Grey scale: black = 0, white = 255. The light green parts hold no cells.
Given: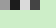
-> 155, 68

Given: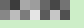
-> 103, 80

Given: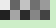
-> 235, 67

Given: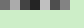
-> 111, 131

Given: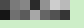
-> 73, 53

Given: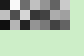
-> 25, 99
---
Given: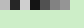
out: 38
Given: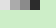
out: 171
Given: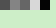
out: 132
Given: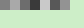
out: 169
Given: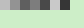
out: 147
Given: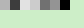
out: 61
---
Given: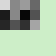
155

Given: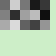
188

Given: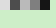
127

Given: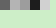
157

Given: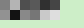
180

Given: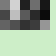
150

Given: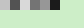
151

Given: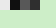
47
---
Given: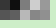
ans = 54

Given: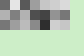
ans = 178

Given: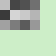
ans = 58

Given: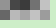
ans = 147

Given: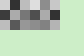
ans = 60

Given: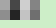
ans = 166
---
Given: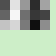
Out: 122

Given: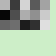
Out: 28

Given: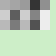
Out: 185

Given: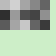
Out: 199

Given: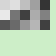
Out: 150

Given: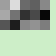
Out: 136

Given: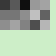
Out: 130
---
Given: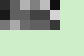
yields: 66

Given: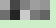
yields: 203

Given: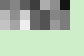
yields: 83

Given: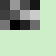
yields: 86

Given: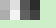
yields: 243

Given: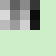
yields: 128

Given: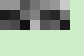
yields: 50

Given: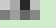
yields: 157

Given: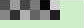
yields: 100

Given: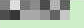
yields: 148
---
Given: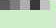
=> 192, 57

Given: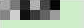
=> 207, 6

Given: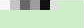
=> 246, 16

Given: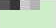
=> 202, 54

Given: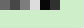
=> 221, 7

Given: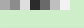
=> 242, 43

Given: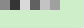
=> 217, 53
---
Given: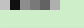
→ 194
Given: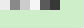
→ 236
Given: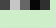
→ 68
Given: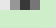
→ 231
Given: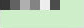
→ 54
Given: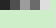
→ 37
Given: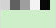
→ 211
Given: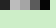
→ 35
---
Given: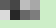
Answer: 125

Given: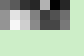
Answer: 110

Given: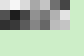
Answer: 227

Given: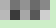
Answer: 207

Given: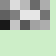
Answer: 115

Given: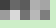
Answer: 126

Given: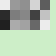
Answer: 194

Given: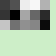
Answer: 42
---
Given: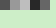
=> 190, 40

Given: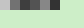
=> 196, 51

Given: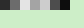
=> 228, 13

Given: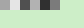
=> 229, 48

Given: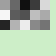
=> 246, 16

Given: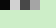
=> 209, 7

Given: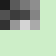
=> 212, 27

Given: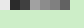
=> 233, 43

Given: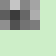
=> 197, 59
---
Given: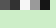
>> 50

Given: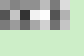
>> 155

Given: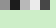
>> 28

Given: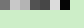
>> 200

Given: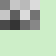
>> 52

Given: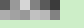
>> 162

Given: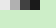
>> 177

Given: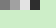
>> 161

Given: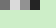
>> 218

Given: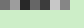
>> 157
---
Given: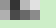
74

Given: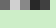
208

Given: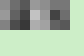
76

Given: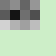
178

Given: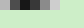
77

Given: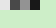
73

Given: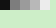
125

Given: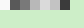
89

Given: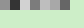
52
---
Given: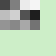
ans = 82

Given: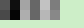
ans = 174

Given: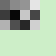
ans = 199

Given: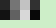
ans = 216

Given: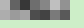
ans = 164

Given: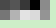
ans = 227

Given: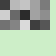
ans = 43

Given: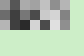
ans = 119

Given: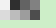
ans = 157
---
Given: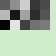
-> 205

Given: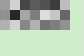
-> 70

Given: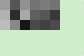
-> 145

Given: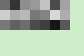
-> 142

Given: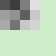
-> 126

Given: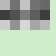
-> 195
